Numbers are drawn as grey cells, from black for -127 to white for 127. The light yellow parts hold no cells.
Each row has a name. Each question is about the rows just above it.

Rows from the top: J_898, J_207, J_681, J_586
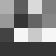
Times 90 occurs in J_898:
1
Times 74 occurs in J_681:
1
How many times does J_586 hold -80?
0
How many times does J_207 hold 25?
1
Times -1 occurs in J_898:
1

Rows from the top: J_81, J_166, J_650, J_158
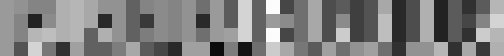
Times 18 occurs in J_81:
4
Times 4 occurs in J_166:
3
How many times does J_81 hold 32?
0
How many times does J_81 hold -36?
4

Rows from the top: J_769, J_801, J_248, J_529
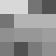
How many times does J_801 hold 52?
3
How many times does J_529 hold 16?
1
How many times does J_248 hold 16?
1
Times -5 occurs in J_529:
2
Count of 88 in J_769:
2
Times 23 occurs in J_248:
2
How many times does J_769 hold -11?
1

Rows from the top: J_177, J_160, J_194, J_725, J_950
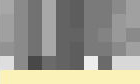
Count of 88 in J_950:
2
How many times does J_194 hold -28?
2

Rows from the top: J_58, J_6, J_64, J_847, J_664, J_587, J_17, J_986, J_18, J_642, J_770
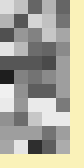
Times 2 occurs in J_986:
0
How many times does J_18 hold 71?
1
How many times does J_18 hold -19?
1
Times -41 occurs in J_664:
3
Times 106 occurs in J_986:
3
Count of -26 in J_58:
2
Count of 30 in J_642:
4

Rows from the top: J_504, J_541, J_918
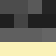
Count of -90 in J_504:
1
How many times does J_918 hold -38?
0
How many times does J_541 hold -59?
1
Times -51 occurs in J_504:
2
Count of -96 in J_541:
3

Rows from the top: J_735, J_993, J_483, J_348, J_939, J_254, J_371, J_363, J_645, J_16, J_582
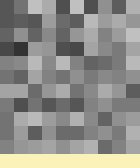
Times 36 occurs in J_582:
3
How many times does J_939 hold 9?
2
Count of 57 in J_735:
0

